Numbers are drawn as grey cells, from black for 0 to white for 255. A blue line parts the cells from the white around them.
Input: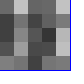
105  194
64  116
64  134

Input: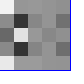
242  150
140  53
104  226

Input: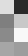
222  42
127  200
138  248

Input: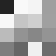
35  249
248  197
187  147

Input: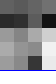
97  90
42  48
154  133

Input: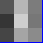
86  182
53  206
69  165
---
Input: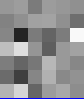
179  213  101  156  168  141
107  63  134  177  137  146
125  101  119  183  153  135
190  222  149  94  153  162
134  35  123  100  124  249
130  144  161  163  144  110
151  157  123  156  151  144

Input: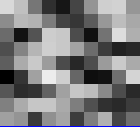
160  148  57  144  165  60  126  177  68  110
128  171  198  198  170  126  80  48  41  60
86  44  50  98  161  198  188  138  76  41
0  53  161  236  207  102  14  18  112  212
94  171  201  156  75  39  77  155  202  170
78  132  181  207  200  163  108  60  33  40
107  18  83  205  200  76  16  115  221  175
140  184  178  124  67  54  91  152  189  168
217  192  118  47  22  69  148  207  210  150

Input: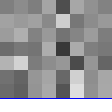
107  96  148  169  84  222  145  168
113  100  150  165  104  208  142  167
179  210  124  141  151  75  150  101
108  120  116  173  56  171  127  120
156  175  130  153  115  133  156  125
162  154  161  137  206  119  140  153
127  140  126  165  78  167  145  130

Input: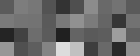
151  80  94  132  220  193  62  105  40  142
36  66  109  91  32  100  90  93  158  96
122  116  115  90  121  145  123  101  54  114
91  125  119  83  51  79  140  105  115  90

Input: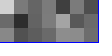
136  81  93  106  141  140  109
106  45  99  124  164  88  106
209  122  101  123  63  123  78

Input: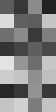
196  209  124  195
38  55  147  56
204  195  143  191
227  150  109  198
52  68  95  73
111  139  57  127
220  96  93  197
92  55  139  34

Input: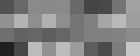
32  70  187  145  187  156  93  74  124  199
111  98  102  93  102  117  127  128  130  139
146  180  142  177  142  117  129  166  185  158
82  104  138  137  138  105  69  72  116  161
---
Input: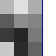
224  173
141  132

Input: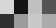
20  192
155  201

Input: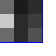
27  44
42  61

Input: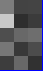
67  68
46  59

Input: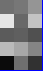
119  149
104  195

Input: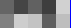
69  97
205  195

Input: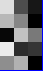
77  23
134  1

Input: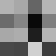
168  101
133  9

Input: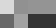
145  148
162  52
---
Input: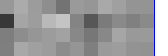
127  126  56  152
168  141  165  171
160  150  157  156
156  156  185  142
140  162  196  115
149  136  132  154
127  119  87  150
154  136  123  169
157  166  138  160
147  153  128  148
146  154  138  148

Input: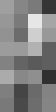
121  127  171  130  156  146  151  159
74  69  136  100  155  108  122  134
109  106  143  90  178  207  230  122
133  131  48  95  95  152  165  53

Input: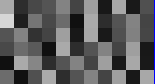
108  16  73  84  214  170
16  170  108  131  30  45
80  134  90  50  117  72
170  45  16  68  73  84
45  84  170  159  108  131
84  131  45  24  16  68
131  68  84  168  170  159
68  159  131  25  45  24
159  24  68  80  84  168
24  168  159  129  131  25
168  25  24  70  68  80

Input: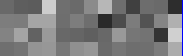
111  131  125  105
116  164  124  94
148  98  165  92
151  154  165  205
119  104  110  111
144  101  125  106
150  95  110  139
106  104  42  183
118  153  76  110
110  118  124  64
111  115  83  109
124  51  133  106
172  208  176  45

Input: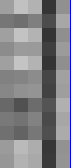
151  155  112  121  104  135  129  160  140  160  118  159
178  186  99  115  81  145  132  196  155  195  111  193
169  173  119  130  108  148  140  179  154  179  127  178
57  55  79  74  84  66  70  52  63  52  76  53
148  146  171  166  176  158  161  143  155  143  167  144

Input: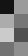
114  203  172  19
143  80  118  155

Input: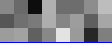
156  86  136
162  112  106
96  122  13
136  174  176
227  133  110
154  157  109
39  95  141
127  166  189

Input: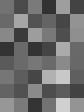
151  99  118  90  51  136  105  114
122  81  93  106  106  58  166  75
52  139  70  119  51  157  83  122
115  77  177  106  68  121  100  50
208  91  200  138  171  78  70  158
148  66  95  104  105  143  147  67
